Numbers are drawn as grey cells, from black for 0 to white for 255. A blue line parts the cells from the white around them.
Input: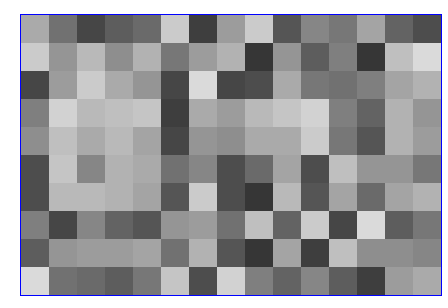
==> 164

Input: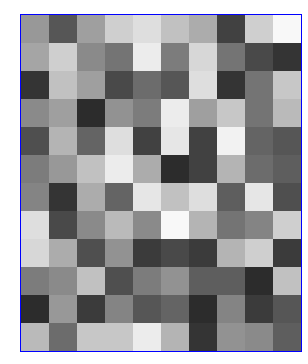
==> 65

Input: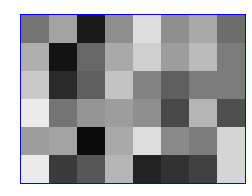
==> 143

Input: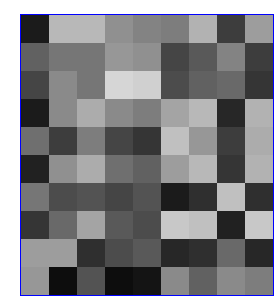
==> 178

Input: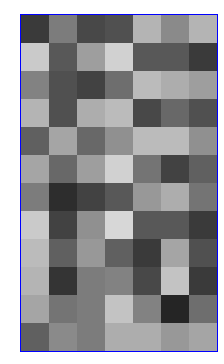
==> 180

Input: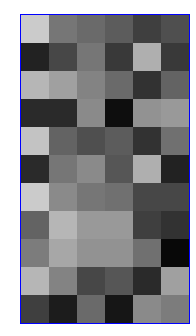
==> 92

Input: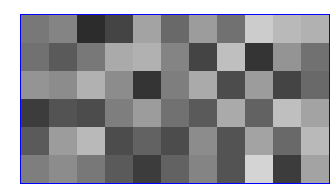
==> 204

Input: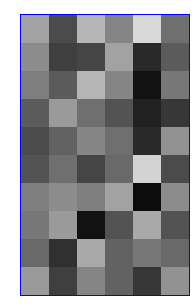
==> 133
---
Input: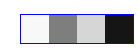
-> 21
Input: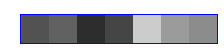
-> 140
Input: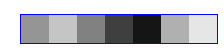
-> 230
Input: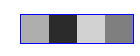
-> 127
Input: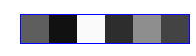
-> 67
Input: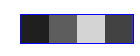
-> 66
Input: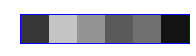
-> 19
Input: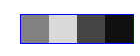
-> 16
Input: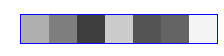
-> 244
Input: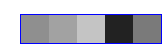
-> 122
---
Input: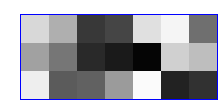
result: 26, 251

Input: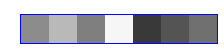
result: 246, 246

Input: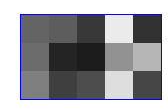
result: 28, 235

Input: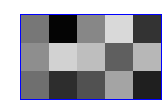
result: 190, 217

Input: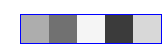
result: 245, 245

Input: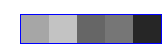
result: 102, 195
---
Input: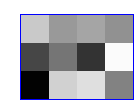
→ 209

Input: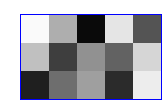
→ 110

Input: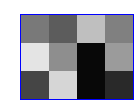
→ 214

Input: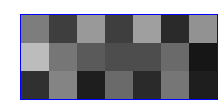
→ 132

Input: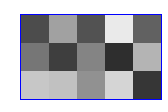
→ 193

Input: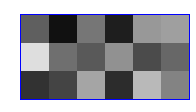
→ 68

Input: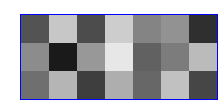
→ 181

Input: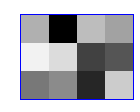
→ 139
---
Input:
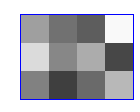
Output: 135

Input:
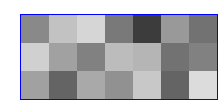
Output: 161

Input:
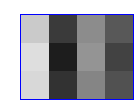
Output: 29

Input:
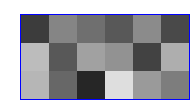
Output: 88

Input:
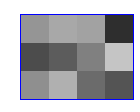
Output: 92

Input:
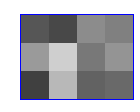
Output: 207

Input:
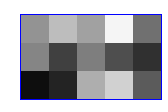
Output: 64
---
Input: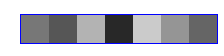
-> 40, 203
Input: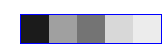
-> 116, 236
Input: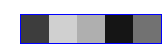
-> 175, 208
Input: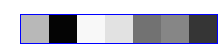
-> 226, 248
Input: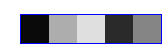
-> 223, 223
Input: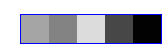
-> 220, 220
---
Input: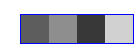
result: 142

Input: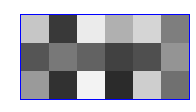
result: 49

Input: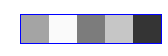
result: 250

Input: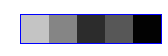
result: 133

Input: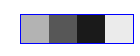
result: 87

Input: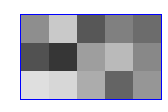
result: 215

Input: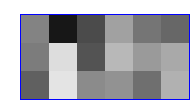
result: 228

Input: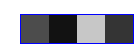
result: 18
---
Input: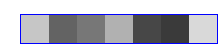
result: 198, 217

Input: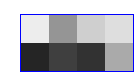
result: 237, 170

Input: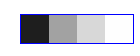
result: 30, 254

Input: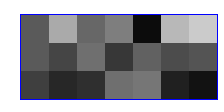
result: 90, 18

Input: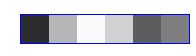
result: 45, 127

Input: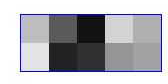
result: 189, 162

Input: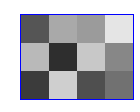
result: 85, 113

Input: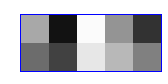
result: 168, 128

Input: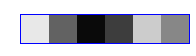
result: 232, 135
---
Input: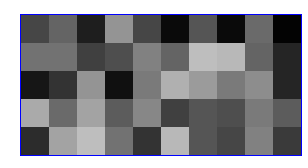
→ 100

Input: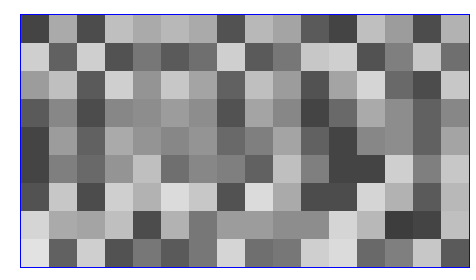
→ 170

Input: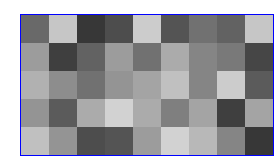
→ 198

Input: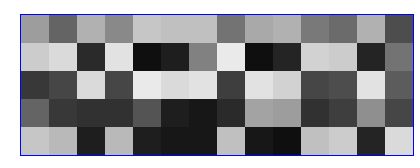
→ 100

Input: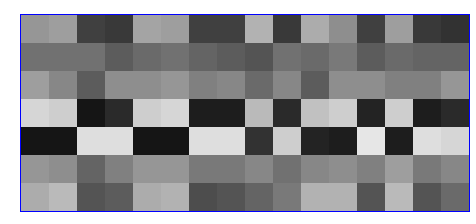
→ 158

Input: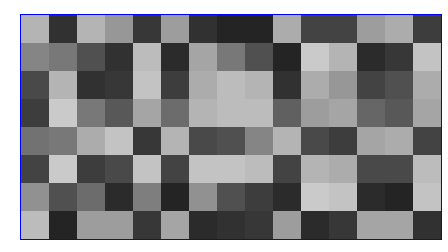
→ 49

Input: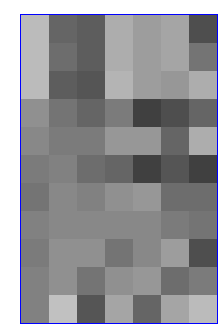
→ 101
